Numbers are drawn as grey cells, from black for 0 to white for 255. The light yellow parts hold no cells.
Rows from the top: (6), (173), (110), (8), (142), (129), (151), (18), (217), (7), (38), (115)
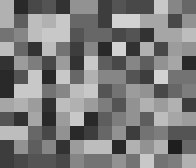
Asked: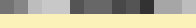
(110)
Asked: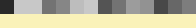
(151)
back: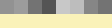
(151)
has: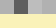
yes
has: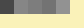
no
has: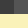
yes
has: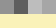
yes

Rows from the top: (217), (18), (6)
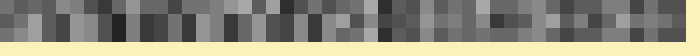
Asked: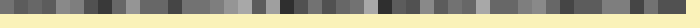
(217)
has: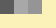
no

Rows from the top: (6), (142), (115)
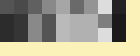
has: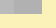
yes
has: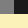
yes
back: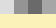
(6)
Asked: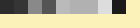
(115)
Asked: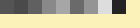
(6)
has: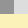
yes

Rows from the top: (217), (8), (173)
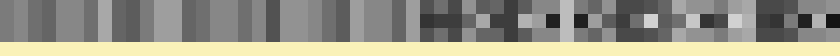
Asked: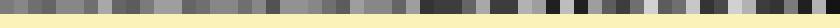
(8)
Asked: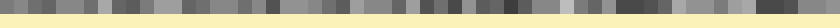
(217)

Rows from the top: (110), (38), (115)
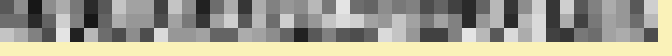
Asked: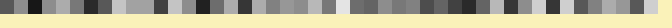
(110)
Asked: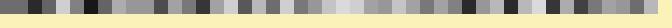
(38)
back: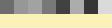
(38)
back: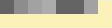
(115)
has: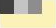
yes
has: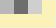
yes

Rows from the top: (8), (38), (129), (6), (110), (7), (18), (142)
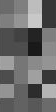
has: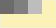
yes
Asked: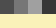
(7)
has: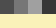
yes
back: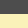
(6)
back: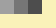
(7)

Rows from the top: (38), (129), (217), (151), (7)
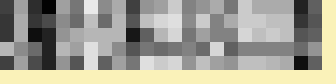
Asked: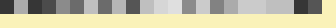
(129)
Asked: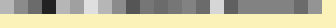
(151)

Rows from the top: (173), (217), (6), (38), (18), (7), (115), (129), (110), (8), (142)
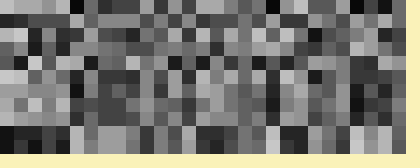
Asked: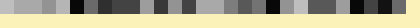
(173)
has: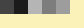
yes
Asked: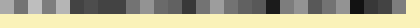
(129)
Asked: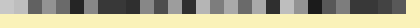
(7)
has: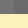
yes

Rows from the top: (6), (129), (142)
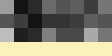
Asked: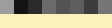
(6)
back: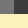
(6)

